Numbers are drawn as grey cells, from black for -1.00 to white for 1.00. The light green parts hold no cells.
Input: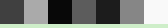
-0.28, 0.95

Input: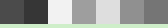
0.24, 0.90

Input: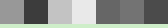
0.83, 0.83

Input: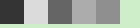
-0.21, 0.72

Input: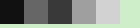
-0.55, 0.65

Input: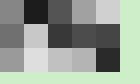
-0.56, 0.74

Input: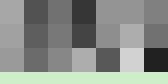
-0.47, 0.65

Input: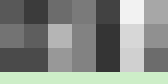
0.02, 0.90
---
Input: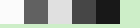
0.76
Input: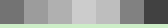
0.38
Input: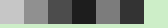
-0.40
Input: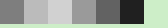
0.64
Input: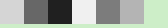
-0.75
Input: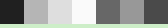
0.74
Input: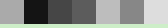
-0.45
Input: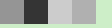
0.60
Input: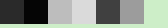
0.48
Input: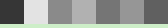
0.08
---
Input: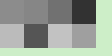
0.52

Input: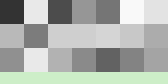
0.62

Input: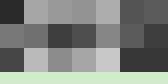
-0.51

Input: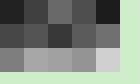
-0.56

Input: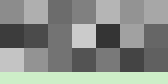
-0.10

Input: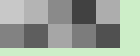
0.30

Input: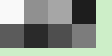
-0.39

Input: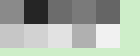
0.77
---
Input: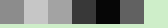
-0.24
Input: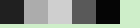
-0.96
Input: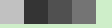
-0.09
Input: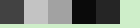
-0.71
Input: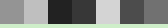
-0.11
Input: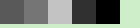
-1.00
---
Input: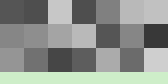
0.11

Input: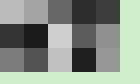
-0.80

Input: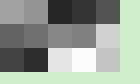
-0.11

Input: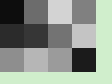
-0.57

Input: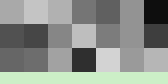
-0.46

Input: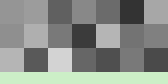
0.37
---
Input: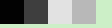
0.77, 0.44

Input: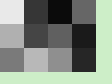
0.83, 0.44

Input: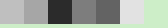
0.77, 0.50

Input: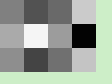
0.92, 0.59

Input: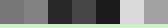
0.70, 0.26

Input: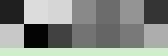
0.73, 0.67
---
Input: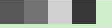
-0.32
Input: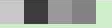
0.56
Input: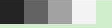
-0.72
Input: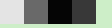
0.79
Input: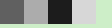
-0.25
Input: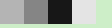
0.41
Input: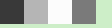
-0.55
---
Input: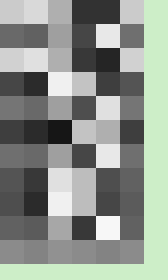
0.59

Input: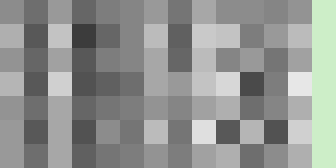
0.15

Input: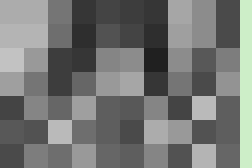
-0.42

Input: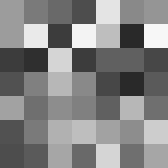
0.17

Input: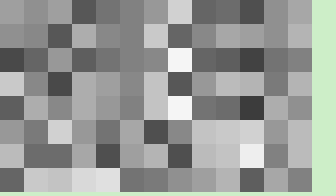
0.31
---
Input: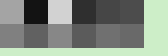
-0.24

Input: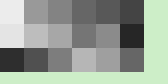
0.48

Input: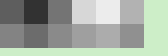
-0.15

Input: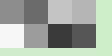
0.22

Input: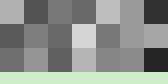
-0.01

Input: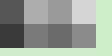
-0.06

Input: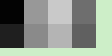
0.08

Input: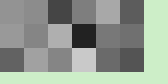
0.04

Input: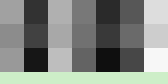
-0.49

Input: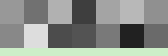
0.73
